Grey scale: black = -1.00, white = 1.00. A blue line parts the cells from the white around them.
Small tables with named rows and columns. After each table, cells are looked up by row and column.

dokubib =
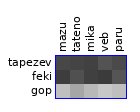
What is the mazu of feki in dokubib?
-0.52
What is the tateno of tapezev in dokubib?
-0.47
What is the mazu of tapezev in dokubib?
-0.44
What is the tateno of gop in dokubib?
0.30
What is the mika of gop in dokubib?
0.44
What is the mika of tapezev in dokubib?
-0.49
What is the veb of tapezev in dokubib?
-0.35

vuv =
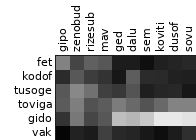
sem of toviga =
-0.35
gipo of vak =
-0.96
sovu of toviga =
0.02
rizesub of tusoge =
-0.11
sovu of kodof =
-0.76
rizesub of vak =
-0.79
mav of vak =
-0.50
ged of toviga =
-0.03
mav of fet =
-0.32
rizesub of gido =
-0.45
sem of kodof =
-0.66
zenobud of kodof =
-0.31
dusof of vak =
-0.78
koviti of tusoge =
-0.70
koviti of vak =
-0.89
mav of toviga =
-0.28

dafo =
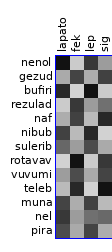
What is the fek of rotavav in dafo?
-0.86
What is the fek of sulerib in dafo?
0.23
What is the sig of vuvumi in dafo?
-0.47
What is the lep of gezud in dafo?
0.36
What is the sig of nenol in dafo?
0.22
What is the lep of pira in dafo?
-0.47
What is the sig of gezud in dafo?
-0.49
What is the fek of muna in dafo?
0.36
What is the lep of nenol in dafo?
-0.56
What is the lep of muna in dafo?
-0.49
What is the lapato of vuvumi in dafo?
0.23
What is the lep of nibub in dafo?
-0.69
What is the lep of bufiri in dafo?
-0.86
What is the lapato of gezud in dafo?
0.33
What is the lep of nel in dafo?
-0.12
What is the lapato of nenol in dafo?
-0.86
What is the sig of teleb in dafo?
-0.86
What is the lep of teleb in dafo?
0.65
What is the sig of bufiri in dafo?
0.59

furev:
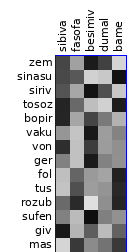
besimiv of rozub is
0.75
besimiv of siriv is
-0.85
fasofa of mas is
-0.55
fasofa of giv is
0.41
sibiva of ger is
0.01
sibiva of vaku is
0.18
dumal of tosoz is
0.64
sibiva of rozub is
-0.17
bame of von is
0.13

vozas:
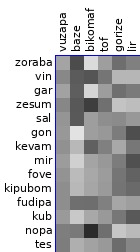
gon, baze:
0.77
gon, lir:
-0.39
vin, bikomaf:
-0.33
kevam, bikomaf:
-0.25
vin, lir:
0.43
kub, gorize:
-0.07
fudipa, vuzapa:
0.11
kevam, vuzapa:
0.14
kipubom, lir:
-0.17
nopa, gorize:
0.55
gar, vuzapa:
0.27
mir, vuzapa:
0.22
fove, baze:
0.47
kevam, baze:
0.44
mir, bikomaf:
0.29
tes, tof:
0.20
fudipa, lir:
0.24

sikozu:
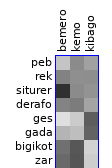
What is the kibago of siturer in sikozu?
0.15
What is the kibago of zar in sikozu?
0.61
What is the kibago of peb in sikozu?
0.26
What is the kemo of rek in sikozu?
0.12
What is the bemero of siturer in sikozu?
-0.62
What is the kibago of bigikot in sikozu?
0.65
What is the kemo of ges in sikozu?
0.59
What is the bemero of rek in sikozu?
0.02
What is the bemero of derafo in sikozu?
0.03
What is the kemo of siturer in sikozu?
0.09
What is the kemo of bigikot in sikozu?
-0.32
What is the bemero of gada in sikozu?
0.41
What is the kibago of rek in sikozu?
0.11
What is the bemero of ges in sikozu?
0.75
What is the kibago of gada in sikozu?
-0.22
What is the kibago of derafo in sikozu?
0.29

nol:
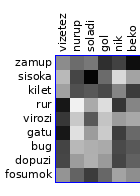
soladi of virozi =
-0.30
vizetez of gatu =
-0.82
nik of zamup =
-0.48
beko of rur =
0.04
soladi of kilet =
-0.31
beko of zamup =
-0.89
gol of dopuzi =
0.21
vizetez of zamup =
0.10
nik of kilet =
0.04
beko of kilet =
-0.53
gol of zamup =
-0.63
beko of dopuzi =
-0.24
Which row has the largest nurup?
rur

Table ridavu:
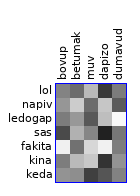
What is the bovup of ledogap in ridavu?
-0.03
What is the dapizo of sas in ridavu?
-0.74
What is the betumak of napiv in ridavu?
0.60
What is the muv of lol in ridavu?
0.46
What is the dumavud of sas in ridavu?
-0.07
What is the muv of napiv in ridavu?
-0.15
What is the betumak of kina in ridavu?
0.46
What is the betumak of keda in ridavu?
0.11
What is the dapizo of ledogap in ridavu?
0.49

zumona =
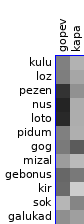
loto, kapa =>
0.36
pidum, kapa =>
0.37
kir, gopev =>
-0.17
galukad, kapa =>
0.25
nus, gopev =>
-0.72
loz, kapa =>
0.30
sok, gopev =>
0.43
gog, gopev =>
-0.04
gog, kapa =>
-0.29
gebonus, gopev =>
-0.19
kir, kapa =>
0.61
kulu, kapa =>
0.40
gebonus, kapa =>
-0.05
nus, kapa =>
0.36
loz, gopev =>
-0.01
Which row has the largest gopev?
sok

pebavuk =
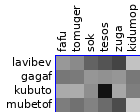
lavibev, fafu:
0.19
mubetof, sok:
0.02
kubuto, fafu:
0.33
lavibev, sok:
-0.22
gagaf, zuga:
0.18
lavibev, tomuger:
0.08
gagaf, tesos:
0.14
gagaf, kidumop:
-0.06
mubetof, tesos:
-0.16
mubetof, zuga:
-0.40
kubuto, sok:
0.11
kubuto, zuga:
0.31
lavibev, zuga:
-0.47
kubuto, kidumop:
-0.01
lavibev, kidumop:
0.52
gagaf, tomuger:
-0.04
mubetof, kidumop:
0.57
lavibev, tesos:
-0.34
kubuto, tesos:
-0.86
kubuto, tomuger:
0.35
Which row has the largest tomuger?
kubuto

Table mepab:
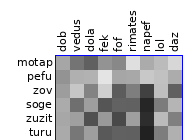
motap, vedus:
-0.09
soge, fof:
-0.23
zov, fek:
0.62
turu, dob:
0.33
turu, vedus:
-0.07
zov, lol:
0.50
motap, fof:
0.07
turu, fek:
-0.30
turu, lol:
-0.02
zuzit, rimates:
0.25
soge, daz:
0.42

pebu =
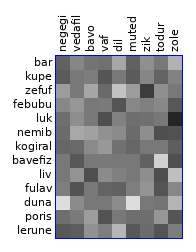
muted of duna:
0.73
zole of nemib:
-0.36
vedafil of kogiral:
-0.18
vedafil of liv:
0.15
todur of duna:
-0.09
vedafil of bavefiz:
-0.32
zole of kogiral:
-0.26
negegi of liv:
-0.06
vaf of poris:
-0.35
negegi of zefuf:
0.22
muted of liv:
-0.06

